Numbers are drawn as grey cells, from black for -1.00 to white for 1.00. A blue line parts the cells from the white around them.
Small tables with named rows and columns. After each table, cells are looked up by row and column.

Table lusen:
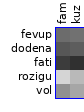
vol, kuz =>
0.30
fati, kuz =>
-0.62
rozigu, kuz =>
0.45
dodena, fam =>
-0.32
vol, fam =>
0.13
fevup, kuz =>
-0.11
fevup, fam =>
-0.15
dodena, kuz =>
-0.27
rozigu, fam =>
0.67
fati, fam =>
-0.53
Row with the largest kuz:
rozigu

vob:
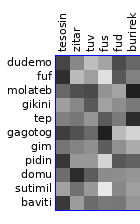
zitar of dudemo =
0.06
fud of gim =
0.13
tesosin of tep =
0.00
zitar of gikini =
0.06
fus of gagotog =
-0.76
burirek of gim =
0.35
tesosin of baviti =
-0.55
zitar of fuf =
0.46
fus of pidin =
0.66
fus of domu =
0.10
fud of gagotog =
0.46
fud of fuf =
-0.31
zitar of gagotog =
-0.36
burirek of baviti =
0.18
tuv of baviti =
-0.16
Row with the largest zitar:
fuf

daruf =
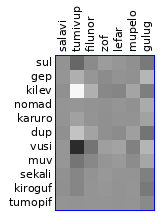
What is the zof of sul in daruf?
0.22
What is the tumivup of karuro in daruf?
0.26
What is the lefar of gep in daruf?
0.15
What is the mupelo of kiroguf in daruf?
0.17
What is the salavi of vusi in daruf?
0.18
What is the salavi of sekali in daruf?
0.14
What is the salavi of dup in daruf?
0.13
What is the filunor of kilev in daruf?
0.38
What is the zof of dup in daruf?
0.13
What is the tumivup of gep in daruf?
0.37
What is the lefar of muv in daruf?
0.20
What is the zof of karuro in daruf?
0.13
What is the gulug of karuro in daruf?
0.27
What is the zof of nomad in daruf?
0.14
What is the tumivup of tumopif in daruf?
0.15
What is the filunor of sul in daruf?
0.09
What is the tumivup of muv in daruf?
-0.08
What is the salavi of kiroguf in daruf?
0.13
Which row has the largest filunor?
kilev

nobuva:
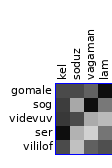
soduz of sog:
0.32
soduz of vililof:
0.51
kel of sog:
-0.52
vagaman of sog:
-0.89
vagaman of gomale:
-0.24
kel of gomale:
-0.42
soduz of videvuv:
-0.42
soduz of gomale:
-0.42
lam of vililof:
-0.38
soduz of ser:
0.40
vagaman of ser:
0.64
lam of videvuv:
0.46
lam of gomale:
-0.89
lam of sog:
-0.06
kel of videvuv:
-0.56
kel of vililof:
-0.41
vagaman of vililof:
-0.25

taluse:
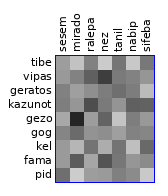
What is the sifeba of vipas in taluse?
0.18
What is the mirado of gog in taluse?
-0.16
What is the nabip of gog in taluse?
0.02
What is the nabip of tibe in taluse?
0.57
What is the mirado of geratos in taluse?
0.25
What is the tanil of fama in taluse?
-0.07
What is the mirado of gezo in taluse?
-0.71
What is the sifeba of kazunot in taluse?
-0.23
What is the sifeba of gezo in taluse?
0.20
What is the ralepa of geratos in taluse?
0.12
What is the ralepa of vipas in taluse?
-0.25
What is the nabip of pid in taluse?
0.09
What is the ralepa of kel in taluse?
-0.09
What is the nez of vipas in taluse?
-0.51
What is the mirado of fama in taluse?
-0.29
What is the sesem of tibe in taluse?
0.23
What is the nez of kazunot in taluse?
-0.04
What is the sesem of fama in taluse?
0.21
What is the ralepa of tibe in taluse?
0.01
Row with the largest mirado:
pid

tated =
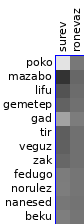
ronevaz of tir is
-0.12
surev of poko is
0.78
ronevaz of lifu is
-0.15
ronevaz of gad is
-0.03
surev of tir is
-0.26
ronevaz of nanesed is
-0.10
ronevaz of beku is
-0.08
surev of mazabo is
-0.60
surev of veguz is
-0.25
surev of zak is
-0.19
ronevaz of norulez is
-0.08
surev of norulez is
-0.02

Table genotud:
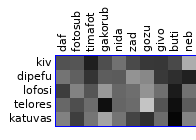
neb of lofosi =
-0.11
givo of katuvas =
-0.15
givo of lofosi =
-0.13
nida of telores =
-0.21
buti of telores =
-0.88
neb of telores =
-0.29
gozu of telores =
0.54
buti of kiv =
-0.43
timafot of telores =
-0.15
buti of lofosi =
-0.79
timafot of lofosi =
-0.33
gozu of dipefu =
0.07
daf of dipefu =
-0.09
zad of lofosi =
-0.14
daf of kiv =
-0.36
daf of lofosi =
-0.52
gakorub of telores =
-0.88
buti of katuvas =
-0.96
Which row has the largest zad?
dipefu

